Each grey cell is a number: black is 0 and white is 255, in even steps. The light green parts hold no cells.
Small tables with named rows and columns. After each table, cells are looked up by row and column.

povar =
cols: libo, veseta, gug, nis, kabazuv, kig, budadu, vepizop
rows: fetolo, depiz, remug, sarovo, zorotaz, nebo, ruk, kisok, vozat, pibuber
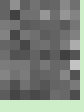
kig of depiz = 110
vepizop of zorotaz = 172
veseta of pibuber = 69
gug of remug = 90
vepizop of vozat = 121
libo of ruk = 123
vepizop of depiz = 131
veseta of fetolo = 144
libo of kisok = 132
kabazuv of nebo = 76
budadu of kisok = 134
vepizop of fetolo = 112
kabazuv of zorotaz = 112
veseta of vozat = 80
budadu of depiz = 149
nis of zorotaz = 107
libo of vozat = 106
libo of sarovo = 130
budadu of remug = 90

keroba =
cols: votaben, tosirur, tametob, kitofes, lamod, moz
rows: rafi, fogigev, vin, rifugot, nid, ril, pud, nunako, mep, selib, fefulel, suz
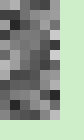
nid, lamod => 86
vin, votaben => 158
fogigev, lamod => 148
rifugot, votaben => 62
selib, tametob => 130
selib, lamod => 81
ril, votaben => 104
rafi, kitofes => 80
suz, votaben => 132
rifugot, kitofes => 121
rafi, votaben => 158
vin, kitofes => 111
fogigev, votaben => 64
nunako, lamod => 143
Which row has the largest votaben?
pud

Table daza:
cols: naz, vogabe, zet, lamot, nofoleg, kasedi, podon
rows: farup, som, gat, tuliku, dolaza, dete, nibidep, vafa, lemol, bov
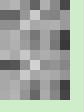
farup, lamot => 99
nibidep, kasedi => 147
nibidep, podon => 134
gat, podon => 154
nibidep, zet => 147
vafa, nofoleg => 174

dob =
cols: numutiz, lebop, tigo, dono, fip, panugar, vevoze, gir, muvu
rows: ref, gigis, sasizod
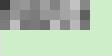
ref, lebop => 144
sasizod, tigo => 118
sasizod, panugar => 189
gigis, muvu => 95
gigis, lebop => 150
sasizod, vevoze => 135
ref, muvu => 135
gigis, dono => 124
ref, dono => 130
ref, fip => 159
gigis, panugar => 150
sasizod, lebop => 190
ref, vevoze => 165
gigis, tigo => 130
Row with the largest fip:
ref

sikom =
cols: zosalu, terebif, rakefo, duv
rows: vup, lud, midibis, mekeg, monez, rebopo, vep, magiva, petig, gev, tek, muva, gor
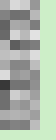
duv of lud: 184
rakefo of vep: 135
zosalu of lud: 130
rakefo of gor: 127
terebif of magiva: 151
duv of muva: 159
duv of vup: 151
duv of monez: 125
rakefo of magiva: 160
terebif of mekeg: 212

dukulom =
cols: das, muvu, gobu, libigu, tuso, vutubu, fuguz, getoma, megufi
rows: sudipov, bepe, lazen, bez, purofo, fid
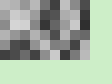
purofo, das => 143
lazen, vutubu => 101
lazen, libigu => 135
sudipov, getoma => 138
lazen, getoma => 201
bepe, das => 162
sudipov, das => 186
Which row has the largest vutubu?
fid

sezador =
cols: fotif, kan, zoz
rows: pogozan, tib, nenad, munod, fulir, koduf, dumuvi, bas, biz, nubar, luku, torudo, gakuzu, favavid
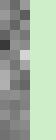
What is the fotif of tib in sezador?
153
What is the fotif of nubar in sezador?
140
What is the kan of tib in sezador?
124
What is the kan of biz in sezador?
117
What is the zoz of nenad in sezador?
147
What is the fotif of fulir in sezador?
57
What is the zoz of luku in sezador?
129
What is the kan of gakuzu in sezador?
133
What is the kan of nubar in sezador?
143
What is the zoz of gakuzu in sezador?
138
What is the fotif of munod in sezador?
99
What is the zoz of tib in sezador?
93
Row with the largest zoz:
koduf

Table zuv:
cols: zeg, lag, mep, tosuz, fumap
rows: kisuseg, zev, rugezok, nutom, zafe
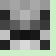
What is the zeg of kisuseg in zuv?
153
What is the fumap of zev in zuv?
39
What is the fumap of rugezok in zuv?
56
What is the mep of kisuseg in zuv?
152
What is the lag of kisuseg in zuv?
165
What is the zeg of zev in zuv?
35
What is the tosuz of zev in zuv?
158
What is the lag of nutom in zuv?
28
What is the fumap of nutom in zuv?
184
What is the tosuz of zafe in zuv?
193
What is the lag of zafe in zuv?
193
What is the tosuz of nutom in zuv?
24
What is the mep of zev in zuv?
180
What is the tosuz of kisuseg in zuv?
168

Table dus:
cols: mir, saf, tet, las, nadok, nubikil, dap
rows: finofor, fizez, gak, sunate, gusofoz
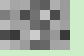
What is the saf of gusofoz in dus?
171
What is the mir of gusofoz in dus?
189
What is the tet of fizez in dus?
76
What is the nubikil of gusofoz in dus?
164
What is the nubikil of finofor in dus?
175
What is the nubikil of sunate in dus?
152
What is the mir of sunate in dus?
74
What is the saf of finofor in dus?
166
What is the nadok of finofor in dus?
93

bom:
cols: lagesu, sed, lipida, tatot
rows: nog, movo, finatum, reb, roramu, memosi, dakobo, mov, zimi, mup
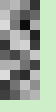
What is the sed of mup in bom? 92
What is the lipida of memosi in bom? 127
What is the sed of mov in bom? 71
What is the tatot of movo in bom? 102
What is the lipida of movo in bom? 79
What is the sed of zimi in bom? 115
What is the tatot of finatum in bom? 174
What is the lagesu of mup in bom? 63
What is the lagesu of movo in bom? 195
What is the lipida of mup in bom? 160
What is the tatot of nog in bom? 50
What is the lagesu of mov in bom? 220
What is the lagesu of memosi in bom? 96
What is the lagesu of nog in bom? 168
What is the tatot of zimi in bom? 142
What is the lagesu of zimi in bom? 52
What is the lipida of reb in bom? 164

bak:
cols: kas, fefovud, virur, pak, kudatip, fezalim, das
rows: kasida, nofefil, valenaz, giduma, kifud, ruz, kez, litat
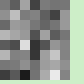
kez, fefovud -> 122
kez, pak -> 112
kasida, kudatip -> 123
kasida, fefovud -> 94
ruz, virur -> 132
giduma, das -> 118
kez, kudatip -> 157
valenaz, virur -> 148
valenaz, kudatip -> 101
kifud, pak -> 51
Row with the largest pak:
nofefil

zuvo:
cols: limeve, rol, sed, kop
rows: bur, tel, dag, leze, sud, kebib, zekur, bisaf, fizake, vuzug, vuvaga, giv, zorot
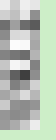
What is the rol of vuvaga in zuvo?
145
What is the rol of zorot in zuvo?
171
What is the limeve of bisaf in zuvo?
153
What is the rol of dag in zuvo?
159
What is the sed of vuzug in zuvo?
218
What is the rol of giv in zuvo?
139
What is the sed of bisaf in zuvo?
63
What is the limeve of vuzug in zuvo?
166
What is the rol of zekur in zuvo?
245
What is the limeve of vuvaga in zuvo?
202
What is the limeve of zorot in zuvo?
154
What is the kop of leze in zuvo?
174
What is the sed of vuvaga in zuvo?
140
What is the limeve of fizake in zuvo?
195
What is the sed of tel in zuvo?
229
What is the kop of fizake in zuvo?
209
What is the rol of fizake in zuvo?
128
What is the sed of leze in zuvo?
220
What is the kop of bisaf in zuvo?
142
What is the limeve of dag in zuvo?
111

